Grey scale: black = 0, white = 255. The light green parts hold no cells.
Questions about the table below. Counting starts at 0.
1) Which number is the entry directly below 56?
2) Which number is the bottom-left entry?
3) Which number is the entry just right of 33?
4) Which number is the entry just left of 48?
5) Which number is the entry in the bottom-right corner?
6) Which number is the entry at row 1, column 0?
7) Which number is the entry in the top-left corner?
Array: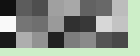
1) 138
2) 25
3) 125
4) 154
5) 72
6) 249
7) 17

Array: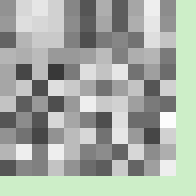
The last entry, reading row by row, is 238
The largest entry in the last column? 252
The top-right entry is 140
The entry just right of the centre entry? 114
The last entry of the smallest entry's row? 108
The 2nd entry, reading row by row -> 215
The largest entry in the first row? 238
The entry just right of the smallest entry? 122
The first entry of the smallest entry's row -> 166
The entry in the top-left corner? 146
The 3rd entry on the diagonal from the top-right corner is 114
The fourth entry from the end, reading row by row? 201
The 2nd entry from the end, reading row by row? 159
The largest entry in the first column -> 195
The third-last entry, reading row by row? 100
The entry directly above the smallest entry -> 153
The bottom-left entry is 85
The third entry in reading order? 230
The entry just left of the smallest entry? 187
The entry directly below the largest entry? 209
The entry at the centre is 166
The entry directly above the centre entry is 222
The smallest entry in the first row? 85
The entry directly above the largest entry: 108

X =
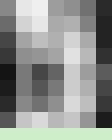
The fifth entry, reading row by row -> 143
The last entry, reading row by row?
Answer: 28
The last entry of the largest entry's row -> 42
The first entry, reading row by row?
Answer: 136
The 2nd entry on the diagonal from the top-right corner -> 129
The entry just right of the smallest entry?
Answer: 121
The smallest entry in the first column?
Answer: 20
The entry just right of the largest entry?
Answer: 157
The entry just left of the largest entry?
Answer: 231
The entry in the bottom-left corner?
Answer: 86
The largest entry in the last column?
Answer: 92
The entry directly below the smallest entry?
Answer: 28
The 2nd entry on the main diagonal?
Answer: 211
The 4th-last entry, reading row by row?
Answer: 184
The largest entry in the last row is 217

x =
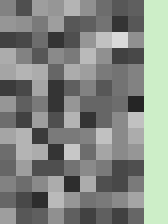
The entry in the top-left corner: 130
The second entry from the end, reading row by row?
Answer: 65
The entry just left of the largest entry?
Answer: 193
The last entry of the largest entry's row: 144
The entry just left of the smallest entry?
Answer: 109
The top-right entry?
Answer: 95
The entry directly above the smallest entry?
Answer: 130
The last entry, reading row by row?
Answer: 102
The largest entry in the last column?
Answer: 193
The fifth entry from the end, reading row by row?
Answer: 95
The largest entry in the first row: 180
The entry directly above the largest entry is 52
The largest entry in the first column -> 172
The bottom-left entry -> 158
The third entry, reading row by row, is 158
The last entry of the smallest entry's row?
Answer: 37
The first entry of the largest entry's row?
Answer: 65
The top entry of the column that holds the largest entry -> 87
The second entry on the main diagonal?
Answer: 144
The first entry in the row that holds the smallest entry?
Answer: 150
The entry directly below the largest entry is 65
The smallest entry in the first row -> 79

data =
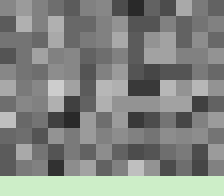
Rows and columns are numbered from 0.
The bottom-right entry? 129
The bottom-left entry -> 91
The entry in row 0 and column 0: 135
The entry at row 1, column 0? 91
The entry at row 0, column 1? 155
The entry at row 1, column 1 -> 176
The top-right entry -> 98
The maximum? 205
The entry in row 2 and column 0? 116
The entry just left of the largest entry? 135
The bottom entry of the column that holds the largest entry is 49
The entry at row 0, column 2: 129
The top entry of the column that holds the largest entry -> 110
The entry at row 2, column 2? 104
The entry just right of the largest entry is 162
